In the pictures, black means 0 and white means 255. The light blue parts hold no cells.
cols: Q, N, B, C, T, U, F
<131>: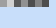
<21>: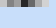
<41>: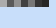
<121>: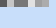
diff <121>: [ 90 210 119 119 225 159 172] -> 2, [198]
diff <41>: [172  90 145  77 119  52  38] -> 4, [65]
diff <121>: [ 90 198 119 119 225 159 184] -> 7, [172]
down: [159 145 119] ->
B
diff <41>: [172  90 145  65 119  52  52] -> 7, [38]
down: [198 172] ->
Q
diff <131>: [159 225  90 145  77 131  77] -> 2, [210]

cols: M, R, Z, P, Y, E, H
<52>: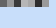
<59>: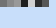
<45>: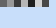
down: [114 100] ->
M
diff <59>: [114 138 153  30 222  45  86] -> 5, [209]

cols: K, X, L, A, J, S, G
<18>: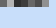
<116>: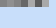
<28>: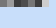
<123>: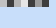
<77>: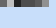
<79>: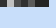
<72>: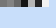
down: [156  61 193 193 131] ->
X
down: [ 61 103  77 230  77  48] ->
A
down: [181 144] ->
X
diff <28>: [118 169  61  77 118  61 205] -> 2, [156]

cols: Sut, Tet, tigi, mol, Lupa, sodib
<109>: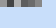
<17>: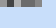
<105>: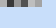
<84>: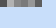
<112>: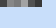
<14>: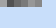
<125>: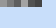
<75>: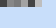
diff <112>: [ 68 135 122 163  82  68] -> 6, [56]
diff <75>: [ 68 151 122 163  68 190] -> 2, [135]
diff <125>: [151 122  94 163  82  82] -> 6, [68]

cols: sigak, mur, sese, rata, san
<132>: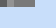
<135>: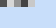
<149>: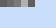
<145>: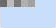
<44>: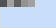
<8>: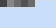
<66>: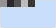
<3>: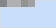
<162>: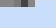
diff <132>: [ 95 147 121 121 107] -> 5, [121]
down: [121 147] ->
sese
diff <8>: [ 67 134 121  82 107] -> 3, [107]
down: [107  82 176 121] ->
sese

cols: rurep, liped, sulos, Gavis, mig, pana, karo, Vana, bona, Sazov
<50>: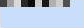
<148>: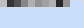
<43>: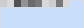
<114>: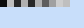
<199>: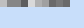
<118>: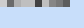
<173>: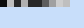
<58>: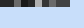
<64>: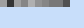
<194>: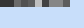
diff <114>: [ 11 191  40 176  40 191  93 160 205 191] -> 6, [176]
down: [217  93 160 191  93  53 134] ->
karo
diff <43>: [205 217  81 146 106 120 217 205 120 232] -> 10, [217]
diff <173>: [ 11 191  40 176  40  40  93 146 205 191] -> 8, [160]

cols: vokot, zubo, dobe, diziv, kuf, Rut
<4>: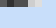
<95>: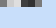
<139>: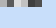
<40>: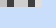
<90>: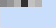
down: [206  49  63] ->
kuf
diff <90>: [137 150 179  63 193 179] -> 4, [49]

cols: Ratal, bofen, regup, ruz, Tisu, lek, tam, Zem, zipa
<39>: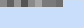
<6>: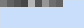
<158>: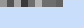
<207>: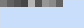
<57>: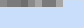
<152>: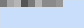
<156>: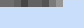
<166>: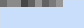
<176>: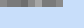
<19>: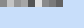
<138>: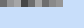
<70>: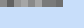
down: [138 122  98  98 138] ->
Tisu
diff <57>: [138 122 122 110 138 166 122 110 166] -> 8, [122]
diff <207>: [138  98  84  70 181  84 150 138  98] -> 1, [122]
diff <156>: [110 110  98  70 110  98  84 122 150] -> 5, [98]
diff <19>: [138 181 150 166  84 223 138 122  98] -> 2, [196]

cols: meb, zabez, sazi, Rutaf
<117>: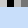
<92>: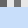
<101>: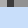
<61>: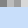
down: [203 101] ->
meb
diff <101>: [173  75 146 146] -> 2, [60]
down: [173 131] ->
meb
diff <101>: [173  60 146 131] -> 4, [146]
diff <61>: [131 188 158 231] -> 4, [216]

